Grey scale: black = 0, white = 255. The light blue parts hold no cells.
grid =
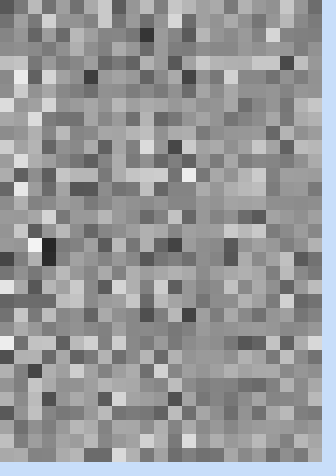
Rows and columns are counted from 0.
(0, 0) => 88
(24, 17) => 86
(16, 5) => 141
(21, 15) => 141
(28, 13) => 164
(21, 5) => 195
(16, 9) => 157
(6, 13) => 108
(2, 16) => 139
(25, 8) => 111
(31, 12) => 121
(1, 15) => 147
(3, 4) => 144
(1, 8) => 117
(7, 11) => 166
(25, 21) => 138
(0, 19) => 145
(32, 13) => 128
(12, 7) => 121
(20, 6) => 138
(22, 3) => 189
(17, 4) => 123
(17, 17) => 147
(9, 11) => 145
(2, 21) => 128
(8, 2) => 220
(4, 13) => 162
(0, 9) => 150
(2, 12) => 134
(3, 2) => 138
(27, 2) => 197
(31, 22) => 166
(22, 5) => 144
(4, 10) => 178
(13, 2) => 156
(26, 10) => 111
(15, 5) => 153
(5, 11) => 139
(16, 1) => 200

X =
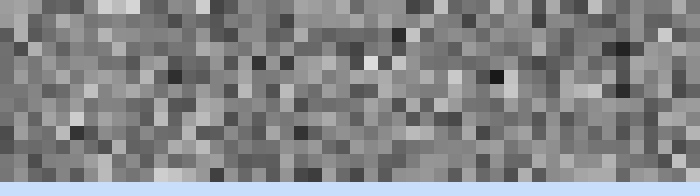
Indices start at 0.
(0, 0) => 157
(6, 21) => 126
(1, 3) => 120
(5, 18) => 122
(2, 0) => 90
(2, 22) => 110
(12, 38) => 90
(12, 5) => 90
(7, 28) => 81
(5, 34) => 81
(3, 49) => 150
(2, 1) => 175
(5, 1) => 156
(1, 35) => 114
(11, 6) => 158
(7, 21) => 78
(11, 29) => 125
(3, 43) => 63
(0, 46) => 121
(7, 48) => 152
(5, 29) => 142
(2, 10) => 127
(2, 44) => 99
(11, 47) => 80
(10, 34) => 151
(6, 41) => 181
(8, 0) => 112
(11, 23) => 143
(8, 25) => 95
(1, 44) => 119
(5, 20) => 135
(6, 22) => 109
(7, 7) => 131
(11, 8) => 112
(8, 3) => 164
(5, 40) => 165
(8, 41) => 117
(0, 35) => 181
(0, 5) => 87
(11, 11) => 150

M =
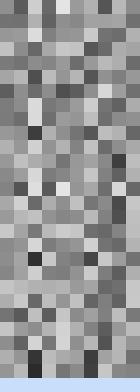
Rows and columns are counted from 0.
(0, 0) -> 143
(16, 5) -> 197
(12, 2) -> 215
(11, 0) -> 152
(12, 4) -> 134
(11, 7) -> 137
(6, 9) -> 112
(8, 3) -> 111
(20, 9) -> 199
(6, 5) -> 93
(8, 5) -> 149
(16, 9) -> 189
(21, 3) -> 189
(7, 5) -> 155
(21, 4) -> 149
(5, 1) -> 182
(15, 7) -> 129
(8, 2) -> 218
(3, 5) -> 194
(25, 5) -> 161
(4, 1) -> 115
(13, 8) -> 214
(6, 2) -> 108
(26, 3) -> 193
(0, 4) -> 228
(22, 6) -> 160
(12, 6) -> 197
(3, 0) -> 193
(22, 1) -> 90
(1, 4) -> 143
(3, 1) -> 140
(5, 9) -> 152
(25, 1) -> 149
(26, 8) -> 135
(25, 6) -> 61
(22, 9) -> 121
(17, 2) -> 214
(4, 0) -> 122
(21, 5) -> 192
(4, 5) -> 109

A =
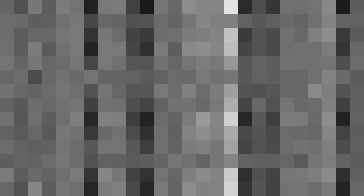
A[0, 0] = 100
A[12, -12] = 139
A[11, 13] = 113
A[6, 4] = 116
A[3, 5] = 120
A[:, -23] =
[93, 96, 103, 91, 103, 104, 107, 105, 93, 89, 97, 108, 99, 93]
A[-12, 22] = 127
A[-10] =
[116, 100, 118, 103, 107, 118, 70, 120, 112, 86, 85, 114, 102, 117, 125, 120, 150, 87, 98, 94, 114, 112, 113, 115, 78, 107]
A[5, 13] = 106
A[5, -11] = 113
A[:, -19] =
[120, 103, 119, 120, 120, 101, 116, 112, 128, 106, 115, 97, 133, 123]
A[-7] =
[99, 89, 109, 105, 113, 116, 64, 112, 111, 79, 68, 97, 114, 114, 105, 121, 172, 68, 103, 82, 116, 105, 108, 129, 64, 96]
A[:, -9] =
[42, 98, 59, 69, 87, 89, 84, 68, 39, 72, 68, 98, 47, 54]
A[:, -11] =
[133, 127, 131, 134, 120, 113, 124, 121, 133, 131, 119, 119, 131, 130]
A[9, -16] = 48
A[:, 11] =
[117, 107, 108, 122, 114, 98, 120, 97, 107, 110, 111, 101, 115, 121]
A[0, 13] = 140
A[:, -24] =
[119, 94, 102, 124, 118, 76, 99, 109, 110, 103, 95, 98, 106, 132]
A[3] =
[111, 92, 124, 91, 114, 120, 35, 120, 120, 69, 48, 122, 94, 137, 141, 134, 188, 69, 82, 74, 111, 113, 112, 125, 52, 103]
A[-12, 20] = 112
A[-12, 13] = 124
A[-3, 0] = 94
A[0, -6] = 113
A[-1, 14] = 129
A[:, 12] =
[104, 100, 111, 94, 102, 107, 109, 114, 99, 96, 98, 118, 102, 101]
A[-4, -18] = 116
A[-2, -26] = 122
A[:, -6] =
[113, 105, 112, 111, 114, 103, 103, 116, 124, 107, 108, 102, 118, 114]
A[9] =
[97, 90, 103, 89, 119, 114, 55, 106, 114, 75, 48, 110, 96, 131, 141, 131, 169, 72, 84, 73, 107, 106, 103, 134, 67, 94]
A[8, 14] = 154
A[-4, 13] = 124
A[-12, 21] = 104
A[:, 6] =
[33, 71, 51, 35, 70, 115, 83, 64, 39, 55, 89, 82, 52, 37]

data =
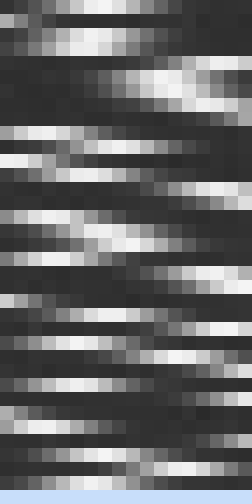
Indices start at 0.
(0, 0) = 51
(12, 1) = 82
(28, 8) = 50
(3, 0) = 67
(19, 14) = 236
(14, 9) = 50
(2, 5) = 220
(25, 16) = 110
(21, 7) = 48
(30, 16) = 53
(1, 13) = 54
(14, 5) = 45
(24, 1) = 104
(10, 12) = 100
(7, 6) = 50
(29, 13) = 51
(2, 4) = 177
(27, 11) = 58
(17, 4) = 83
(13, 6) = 47
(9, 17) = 51
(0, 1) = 63
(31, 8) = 47
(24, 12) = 54
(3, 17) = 48
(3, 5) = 235
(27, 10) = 74
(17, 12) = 128
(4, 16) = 234
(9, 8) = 71
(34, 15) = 51
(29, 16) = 50
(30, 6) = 128
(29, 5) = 53
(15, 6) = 149
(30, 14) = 49
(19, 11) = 114
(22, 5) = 173
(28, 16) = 191

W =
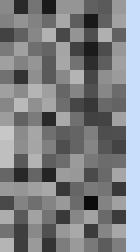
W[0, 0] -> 137
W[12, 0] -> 102
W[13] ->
[153, 149, 160, 168, 56, 102, 122, 117, 56]
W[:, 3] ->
[26, 107, 178, 101, 90, 90, 159, 167, 41, 112, 128, 95, 36, 168, 132, 116, 80, 52]
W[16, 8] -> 167
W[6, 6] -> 80
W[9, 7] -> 78
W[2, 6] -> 78
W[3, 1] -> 160
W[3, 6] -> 27
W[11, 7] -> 108
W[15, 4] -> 57
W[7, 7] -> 105
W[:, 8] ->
[153, 161, 97, 151, 160, 155, 107, 99, 161, 79, 67, 110, 166, 56, 161, 59, 167, 126]
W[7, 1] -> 185
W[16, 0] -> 114
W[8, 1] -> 98
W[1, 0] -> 129
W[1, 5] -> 94
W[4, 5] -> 114
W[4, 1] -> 130
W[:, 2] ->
[116, 130, 135, 111, 149, 143, 181, 144, 123, 166, 165, 179, 101, 160, 111, 162, 137, 154]
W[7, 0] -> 135
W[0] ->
[137, 41, 116, 26, 149, 149, 96, 90, 153]
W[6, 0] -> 160
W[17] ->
[181, 62, 154, 52, 125, 154, 121, 92, 126]
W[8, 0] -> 157
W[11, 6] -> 120

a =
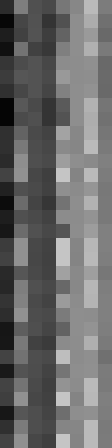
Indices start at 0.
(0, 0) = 44
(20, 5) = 136
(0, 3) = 73
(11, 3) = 74
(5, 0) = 60
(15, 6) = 147
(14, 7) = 121
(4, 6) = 144
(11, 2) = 79
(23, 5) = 142
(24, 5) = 141
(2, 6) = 154
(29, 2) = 78
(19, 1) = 86
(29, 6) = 144
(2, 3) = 62
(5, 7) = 106
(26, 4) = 117
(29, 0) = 23
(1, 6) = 172
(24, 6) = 175
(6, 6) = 146
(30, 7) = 122
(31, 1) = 144
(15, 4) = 140
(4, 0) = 54
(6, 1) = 71
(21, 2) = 74
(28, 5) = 132
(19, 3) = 66
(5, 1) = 86
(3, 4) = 127
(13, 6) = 149
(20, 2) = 80
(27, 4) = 147
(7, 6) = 178
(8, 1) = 75
